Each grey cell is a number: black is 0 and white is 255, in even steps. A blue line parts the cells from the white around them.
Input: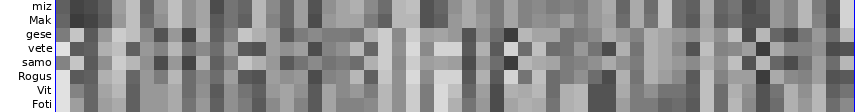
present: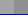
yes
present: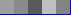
yes
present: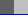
yes
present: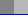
yes

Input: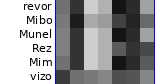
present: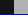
no
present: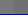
no
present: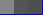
no

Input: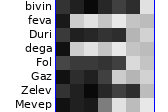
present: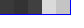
yes
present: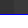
no

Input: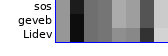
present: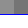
no
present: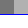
no
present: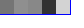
yes

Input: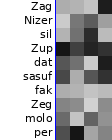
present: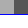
yes
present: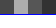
yes
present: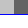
yes
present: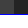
yes
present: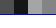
yes
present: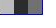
no
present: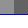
no

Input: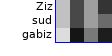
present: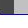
no
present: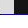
yes
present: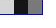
no
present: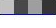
yes
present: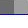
no

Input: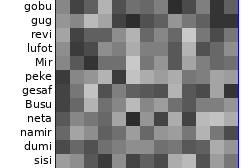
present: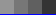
yes
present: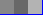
no
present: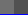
no
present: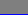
yes
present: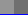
no
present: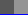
no
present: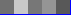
yes

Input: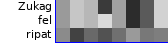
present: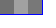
no
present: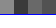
no
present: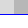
no

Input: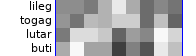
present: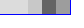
yes
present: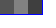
no
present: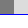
yes
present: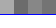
yes
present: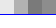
no
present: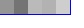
yes
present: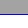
yes

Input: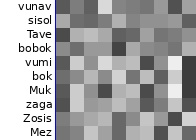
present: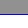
yes
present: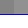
yes
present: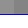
no
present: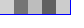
yes
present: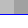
yes
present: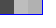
no

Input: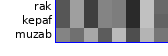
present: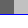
no
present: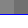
yes
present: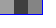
yes
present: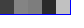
yes
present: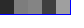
no
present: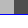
yes
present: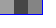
no

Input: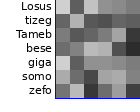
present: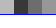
no
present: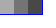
no

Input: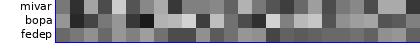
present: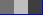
no
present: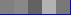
yes
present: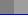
yes

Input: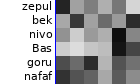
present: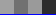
no
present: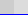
yes
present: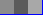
no

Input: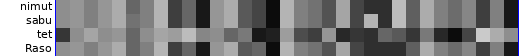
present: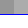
yes
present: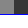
no
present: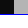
yes
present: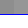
yes
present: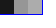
yes

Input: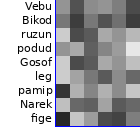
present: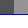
no
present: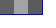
yes
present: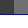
no
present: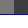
yes
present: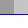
no
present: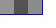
yes

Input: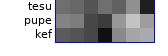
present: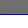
no
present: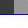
yes
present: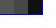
yes
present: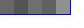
yes
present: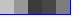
no
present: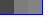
no

